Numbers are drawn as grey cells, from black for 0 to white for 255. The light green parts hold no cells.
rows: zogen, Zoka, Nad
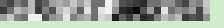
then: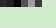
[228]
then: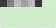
[82]
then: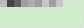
[112]
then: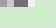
[175]
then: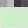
[70]
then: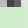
[159]
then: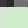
[144]

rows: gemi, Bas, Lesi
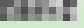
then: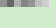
[76]
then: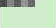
[177]
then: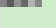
[192]
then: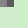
[147]
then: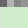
[192]
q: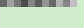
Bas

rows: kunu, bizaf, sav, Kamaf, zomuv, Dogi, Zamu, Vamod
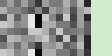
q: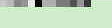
Vamod
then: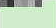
[122]
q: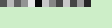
sav

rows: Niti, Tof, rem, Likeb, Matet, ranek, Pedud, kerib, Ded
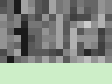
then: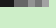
[89]
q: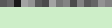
Tof
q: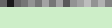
Ded

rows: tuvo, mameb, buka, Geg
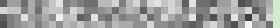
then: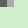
[143]
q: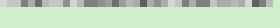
mameb
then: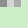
[143]

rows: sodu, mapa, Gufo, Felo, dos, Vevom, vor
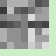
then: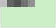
[160]
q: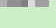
Vevom
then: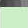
[69]
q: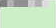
vor
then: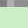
[204]
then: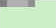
[83]

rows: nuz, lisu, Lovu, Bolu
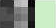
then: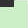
[180]
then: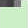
[137]

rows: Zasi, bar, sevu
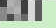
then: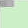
[62]
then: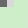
[91]
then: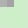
[62]
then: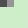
[104]

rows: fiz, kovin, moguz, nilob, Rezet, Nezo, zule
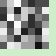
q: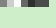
fiz
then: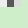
[31]

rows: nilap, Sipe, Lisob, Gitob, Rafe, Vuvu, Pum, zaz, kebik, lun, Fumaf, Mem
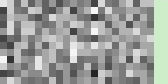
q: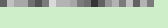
Lisob
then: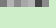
[151]
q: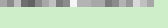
zaz
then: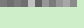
[192]
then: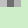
[98]

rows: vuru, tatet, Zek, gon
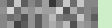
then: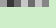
[134]
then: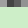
[93]
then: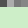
[121]

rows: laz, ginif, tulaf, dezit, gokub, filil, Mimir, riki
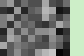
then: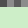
[140]
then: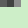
[108]
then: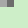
[65]
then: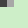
[140]
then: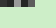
[108]
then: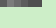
[124]

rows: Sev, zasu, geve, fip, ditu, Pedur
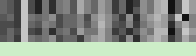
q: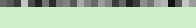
Sev
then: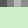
[87]
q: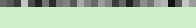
zasu

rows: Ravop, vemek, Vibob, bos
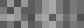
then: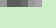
[121]
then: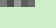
[152]
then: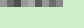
[80]
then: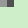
[152]

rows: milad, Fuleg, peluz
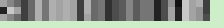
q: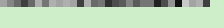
milad
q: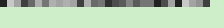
Fuleg
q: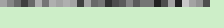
peluz

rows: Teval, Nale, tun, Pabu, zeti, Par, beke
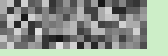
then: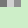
[53]
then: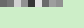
[171]
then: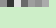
[183]
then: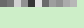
[65]
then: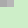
[65]
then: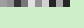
[158]
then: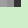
[119]

